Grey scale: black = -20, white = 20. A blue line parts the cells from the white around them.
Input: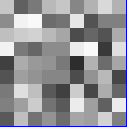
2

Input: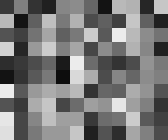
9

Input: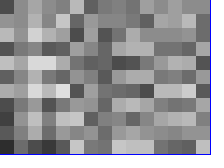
3

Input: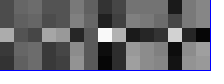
-8

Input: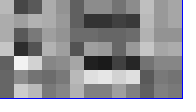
7
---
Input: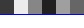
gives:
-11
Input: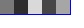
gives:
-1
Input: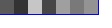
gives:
-6
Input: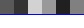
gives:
-6
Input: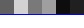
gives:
-5
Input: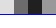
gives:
15
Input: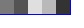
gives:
-1
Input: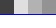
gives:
-10
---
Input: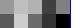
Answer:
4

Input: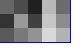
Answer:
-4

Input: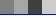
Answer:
0

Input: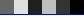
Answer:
-4

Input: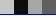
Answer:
11

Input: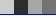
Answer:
12

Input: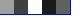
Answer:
5

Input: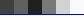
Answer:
-10

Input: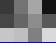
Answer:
-11
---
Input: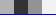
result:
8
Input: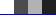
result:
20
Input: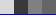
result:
14
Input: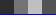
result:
-13
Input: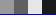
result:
4
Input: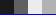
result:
-16
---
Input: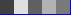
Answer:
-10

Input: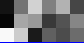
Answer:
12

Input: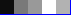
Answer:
-18

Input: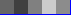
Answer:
-4

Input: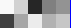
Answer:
-10

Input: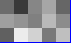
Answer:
-5

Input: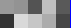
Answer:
-12

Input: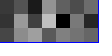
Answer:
5
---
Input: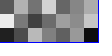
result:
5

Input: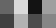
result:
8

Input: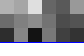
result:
-2

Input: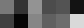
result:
-5

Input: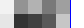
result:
-10

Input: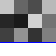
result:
-16

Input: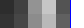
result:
2

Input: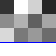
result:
8

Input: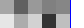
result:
13
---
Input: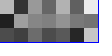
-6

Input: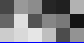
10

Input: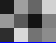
14

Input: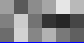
8

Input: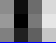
-15

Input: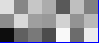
19

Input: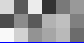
6
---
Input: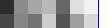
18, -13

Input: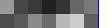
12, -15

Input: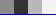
18, -12

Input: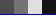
15, -17

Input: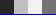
18, -14

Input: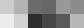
17, -13

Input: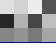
17, -14

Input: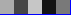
11, -17
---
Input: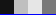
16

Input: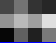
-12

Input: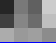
-5

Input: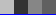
1

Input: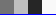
-14

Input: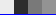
-1

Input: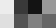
-17

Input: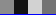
13
